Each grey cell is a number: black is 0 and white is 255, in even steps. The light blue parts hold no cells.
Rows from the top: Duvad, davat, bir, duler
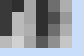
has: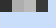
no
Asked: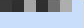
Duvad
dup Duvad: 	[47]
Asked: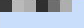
bir
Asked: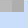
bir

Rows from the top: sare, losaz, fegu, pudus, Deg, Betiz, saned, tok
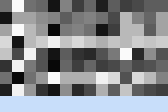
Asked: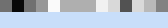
saned
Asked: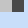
Deg
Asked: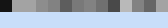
losaz
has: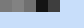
yes
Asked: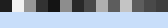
tok
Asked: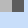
fegu

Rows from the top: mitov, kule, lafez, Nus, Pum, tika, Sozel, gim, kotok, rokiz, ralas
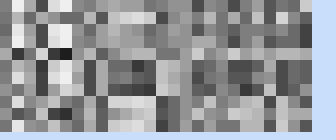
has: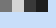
yes
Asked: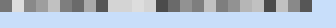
kotok
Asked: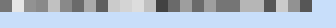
ralas
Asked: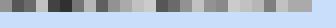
rokiz

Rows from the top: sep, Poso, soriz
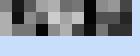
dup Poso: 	[81]
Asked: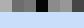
sep
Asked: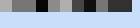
soriz

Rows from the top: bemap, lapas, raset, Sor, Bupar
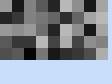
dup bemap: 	[24]
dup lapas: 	[101]
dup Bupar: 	[78]

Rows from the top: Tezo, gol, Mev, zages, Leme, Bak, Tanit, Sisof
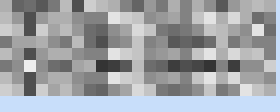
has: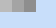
yes
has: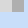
yes
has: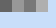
yes
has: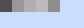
no
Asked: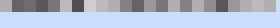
Tezo

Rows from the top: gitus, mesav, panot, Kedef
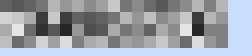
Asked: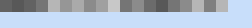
gitus
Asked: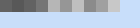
mesav

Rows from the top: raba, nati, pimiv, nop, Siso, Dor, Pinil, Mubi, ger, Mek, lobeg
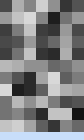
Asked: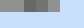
Dor
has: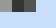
no
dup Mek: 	[195]

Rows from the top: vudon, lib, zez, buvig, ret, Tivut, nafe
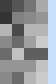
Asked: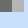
nafe
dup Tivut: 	[149]
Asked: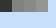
lib
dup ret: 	[95]
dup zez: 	[181]
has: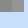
yes

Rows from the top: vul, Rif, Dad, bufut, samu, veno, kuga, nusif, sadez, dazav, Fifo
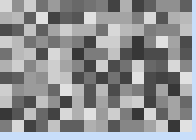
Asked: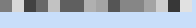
Fifo
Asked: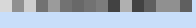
vul
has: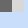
no
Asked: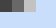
Fifo
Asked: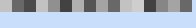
sadez
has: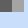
yes
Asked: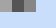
Fifo

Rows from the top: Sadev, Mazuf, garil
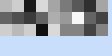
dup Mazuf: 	[100]
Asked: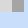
Sadev
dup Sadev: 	[165]
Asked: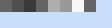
Mazuf
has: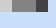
no
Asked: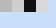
garil

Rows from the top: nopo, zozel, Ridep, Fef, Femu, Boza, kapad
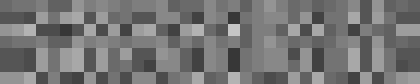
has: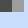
yes
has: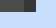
yes

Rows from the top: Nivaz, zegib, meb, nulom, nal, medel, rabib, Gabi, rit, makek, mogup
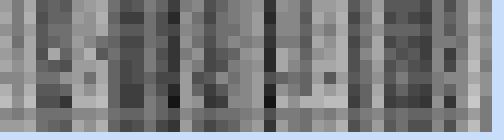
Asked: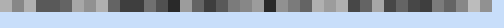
Gabi
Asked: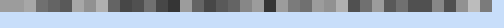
mogup
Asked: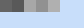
mogup
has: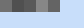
no

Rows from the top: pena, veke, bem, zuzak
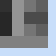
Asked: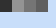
pena
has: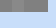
no
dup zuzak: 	[128]
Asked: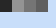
bem
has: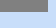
yes
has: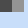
no

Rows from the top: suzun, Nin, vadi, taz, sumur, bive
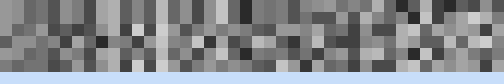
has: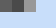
no
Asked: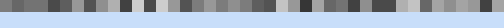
bive
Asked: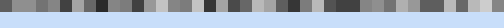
taz
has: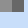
yes

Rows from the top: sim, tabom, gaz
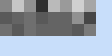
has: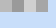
yes
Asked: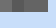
tabom
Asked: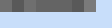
gaz

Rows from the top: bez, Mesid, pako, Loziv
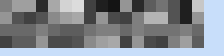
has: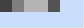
yes
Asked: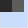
bez
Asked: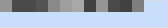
Loziv
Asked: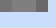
pako
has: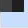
yes
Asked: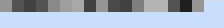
Mesid
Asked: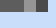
Loziv

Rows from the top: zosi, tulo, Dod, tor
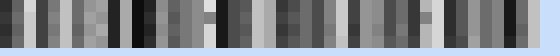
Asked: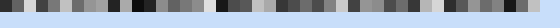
zosi
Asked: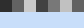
Dod

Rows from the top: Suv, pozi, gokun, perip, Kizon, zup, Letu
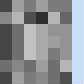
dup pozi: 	[181]
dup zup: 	[111]
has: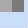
yes
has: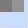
yes
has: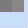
yes

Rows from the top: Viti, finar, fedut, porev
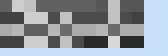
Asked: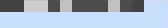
finar
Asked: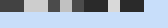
porev
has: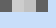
yes
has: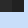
no

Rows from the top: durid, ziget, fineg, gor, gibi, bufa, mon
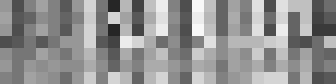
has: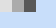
no
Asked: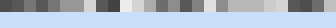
gor
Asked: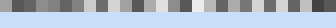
ziget

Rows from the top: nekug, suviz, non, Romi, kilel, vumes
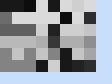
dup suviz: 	[218]
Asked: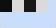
nekug
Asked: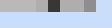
Romi
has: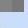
no
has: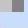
yes
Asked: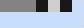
vumes

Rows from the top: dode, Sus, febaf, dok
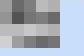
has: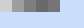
yes
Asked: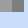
dok
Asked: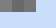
dok
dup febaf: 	[187]

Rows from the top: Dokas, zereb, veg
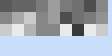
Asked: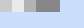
veg
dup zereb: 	[134]
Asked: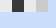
veg
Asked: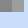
zereb
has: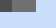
no
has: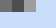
no
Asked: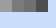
Dokas

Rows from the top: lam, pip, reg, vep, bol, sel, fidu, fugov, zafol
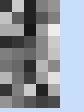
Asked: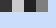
lam
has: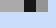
no

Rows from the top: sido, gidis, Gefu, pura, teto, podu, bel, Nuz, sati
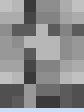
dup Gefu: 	[91]
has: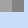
no
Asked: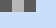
Gefu
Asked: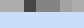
gidis
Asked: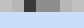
bel
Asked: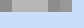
pura
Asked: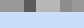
teto

